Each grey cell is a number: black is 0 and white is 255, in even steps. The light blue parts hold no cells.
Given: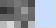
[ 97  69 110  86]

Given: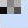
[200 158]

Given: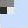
[129 231]

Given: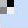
[189 241]

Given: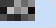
[ 59 193  36]

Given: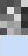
[ 82 227 213  45]

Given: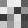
[135 197 222  77]

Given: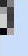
[42 67]

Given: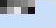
[ 35 172]
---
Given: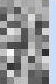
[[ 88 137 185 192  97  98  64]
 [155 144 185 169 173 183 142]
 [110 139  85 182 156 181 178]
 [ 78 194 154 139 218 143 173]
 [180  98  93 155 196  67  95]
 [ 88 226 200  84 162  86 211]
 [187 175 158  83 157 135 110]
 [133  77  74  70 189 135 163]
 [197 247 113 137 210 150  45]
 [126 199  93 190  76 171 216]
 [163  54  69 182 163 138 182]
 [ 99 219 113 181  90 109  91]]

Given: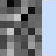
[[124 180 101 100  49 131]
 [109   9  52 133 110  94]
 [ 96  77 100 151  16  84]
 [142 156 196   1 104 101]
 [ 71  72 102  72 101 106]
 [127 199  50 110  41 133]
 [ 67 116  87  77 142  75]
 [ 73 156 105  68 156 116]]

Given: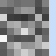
[[ 90 122 171 206 183  96 111]
 [136 120 108 115 115  80 128]
 [ 91  87 131 154 150  69  92]
 [214  62  57  50  72 182  62]
 [109 167 175 129 148 108 172]
 [ 76 118 155 222 162  71  97]
 [246  93  78  84  81 171 107]
 [ 96 161 191 147 150 170 204]]

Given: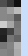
[[134 128 170]
 [ 79  54  16]
 [136 161 187]
 [136 133  89]
 [205 166 117]
 [ 36  66 121]
 [ 30 117  99]
 [119 132 177]]

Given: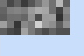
[[ 94  72  62 162 121  94  74  98  80  79]
 [116  72  96  58  85 115 150 113 183  97]
 [100 127 132 124 155 172 166 112  65 137]
 [ 93 111 112 102 147  76 156 158  49 124]
 [159 116  53 137 123 208 154 143  94 144]]

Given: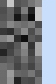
[[107 147  35  77  72 111]
 [ 95 198  84  93 117 138]
 [ 78 100  56 126  35 200]
 [ 84  98  22  78  12 201]
 [ 98 135 118 110 125  76]
 [ 55  46  97 138  78 120]
 [130 151  46  15  91  76]
 [ 72  63  89 141  52 168]
 [ 36  70  98 130  66 166]
 [ 82  93  78 114  81 112]
 [112 103  69  90  69 106]
 [108 156 103  98 119  85]]

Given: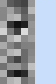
[[130 178 192 112 134]
 [155  92  78  67 151]
 [135 160 119  90 183]
 [134 174 184 104 133]
 [176  52  17  32 149]
 [209 121  62 220 144]
 [113 175 201 140 158]
 [170 132 107 128 129]
 [131 179 191 107 134]
 [178 100  66 107 141]
 [113 149 150 121 191]
 [176  57  22  40 150]]
